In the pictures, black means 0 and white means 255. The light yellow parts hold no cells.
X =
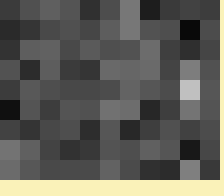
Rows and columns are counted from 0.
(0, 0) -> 59
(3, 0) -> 82
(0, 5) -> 77
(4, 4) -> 72
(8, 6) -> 75
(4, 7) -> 86
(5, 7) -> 39
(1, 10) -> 76
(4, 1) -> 88
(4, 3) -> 72
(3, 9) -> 125
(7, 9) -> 24
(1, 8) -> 78
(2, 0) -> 51
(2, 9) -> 47
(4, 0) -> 60
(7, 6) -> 78
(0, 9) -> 66
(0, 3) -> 84
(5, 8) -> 62
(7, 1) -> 96
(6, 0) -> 66
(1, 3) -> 80
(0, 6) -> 119
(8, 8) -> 44
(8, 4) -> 74
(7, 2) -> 67
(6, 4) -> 45

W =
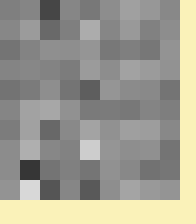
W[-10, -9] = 127
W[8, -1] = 118
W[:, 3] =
[134, 127, 142, 124, 116, 145, 137, 130, 128, 134]
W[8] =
[140, 54, 116, 128, 117, 145, 136, 114, 118]
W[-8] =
[116, 131, 143, 142, 149, 120, 127, 119, 147]
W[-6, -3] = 139
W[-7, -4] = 141
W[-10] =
[127, 133, 70, 134, 120, 141, 160, 151, 136]
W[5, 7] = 132
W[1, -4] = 134
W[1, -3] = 153
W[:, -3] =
[160, 153, 127, 162, 139, 120, 159, 142, 136, 164]
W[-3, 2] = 135
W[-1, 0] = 147
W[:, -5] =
[120, 172, 149, 155, 94, 122, 163, 205, 117, 89]
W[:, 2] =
[70, 105, 143, 131, 142, 167, 104, 135, 116, 85]

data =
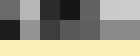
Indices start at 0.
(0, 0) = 106
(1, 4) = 96
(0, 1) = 182
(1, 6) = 137
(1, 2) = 61

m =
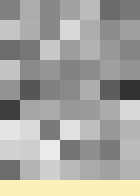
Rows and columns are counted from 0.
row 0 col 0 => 128
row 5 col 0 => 62
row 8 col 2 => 207
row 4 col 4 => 174
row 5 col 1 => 165
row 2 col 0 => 108
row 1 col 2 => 136
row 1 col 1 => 174
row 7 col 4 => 143
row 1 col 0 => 197
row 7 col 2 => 234
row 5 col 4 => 155
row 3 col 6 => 147
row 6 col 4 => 190
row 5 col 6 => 215

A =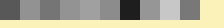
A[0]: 88
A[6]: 30
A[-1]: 120
